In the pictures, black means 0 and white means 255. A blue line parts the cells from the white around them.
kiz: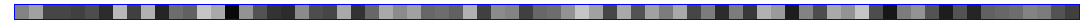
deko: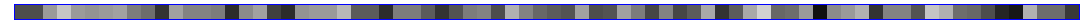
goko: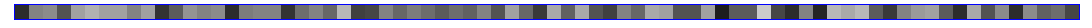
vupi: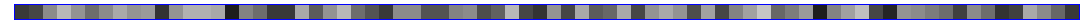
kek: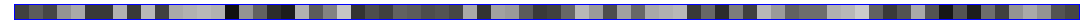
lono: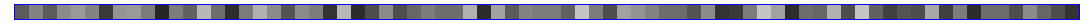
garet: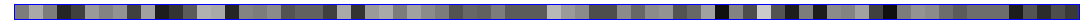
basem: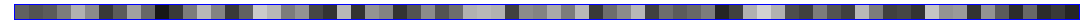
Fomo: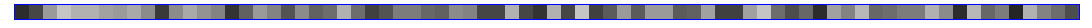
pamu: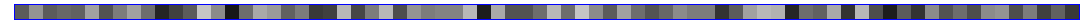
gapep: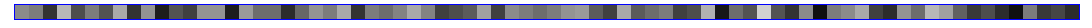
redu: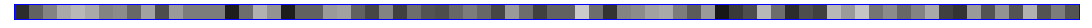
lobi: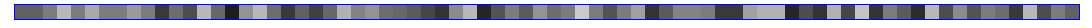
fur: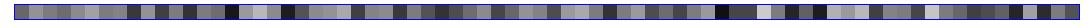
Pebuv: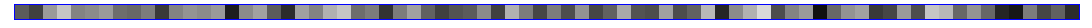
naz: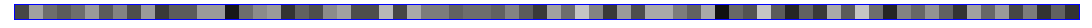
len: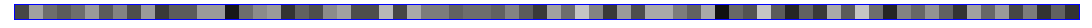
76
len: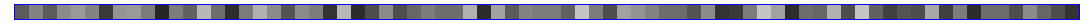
76
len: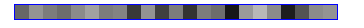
23
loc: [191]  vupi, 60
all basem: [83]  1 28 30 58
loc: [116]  redu, 61
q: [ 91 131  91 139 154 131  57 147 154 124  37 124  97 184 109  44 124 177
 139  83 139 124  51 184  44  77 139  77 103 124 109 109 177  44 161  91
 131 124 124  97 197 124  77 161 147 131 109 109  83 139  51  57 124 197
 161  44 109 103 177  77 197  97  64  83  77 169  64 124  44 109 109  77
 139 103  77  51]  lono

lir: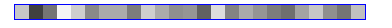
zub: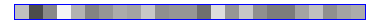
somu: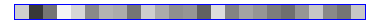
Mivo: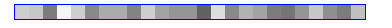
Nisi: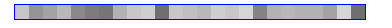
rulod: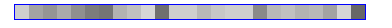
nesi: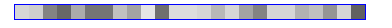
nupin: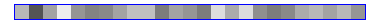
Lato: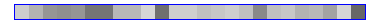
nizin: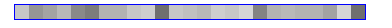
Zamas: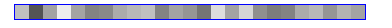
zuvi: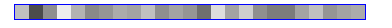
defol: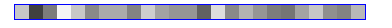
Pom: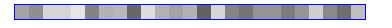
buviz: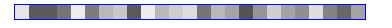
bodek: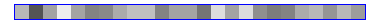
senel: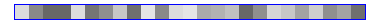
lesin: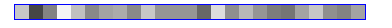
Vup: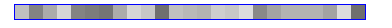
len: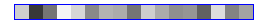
17
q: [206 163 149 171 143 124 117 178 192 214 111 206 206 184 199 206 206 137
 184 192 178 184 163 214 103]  rulod
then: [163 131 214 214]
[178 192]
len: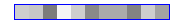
11
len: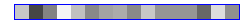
16
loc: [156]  bodek, 24

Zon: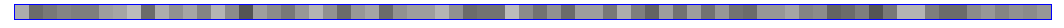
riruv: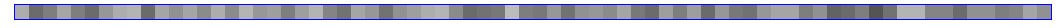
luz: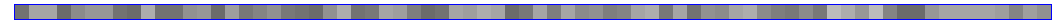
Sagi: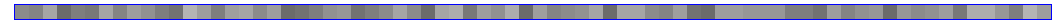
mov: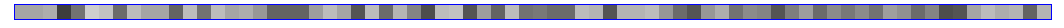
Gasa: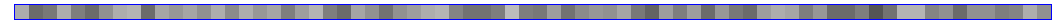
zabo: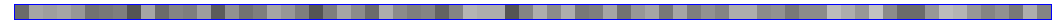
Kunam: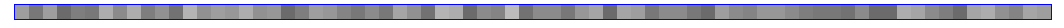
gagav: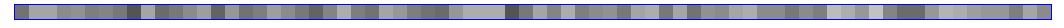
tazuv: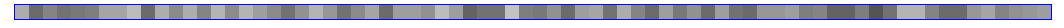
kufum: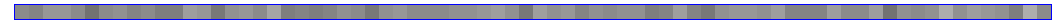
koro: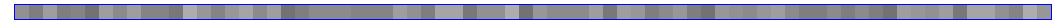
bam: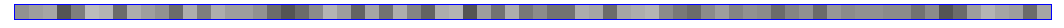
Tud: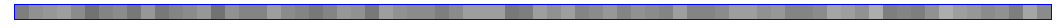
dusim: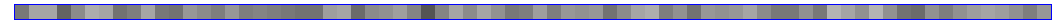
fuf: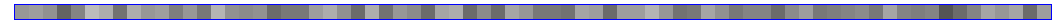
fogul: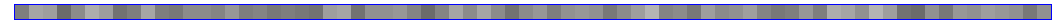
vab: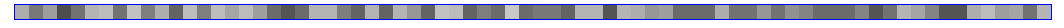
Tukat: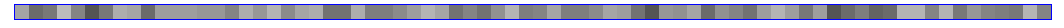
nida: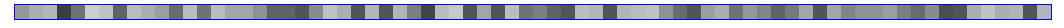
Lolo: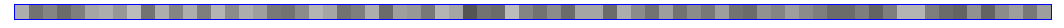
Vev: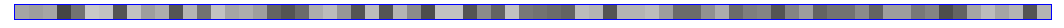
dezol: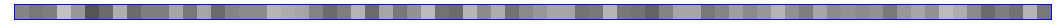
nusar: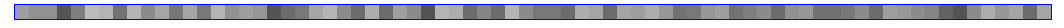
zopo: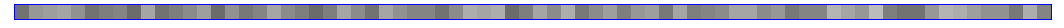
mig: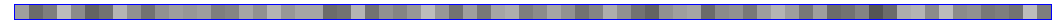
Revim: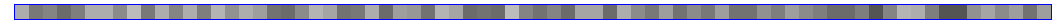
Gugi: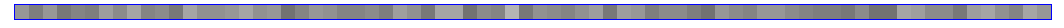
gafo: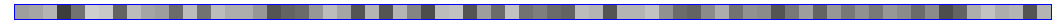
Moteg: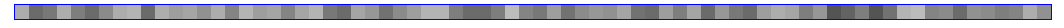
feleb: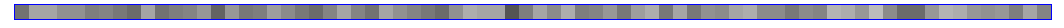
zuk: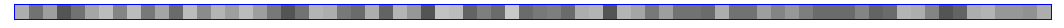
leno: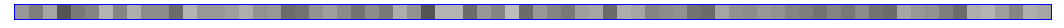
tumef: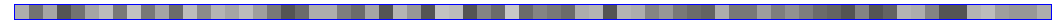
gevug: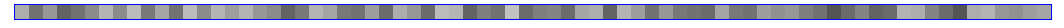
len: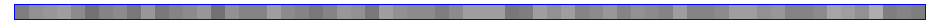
65
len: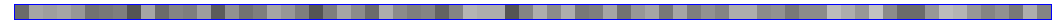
74
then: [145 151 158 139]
[114 132]
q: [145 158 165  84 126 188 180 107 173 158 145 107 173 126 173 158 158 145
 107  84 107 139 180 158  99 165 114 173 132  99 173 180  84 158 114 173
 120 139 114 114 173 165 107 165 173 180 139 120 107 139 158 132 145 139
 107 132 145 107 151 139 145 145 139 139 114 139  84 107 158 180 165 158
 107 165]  bam
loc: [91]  zabo, 14

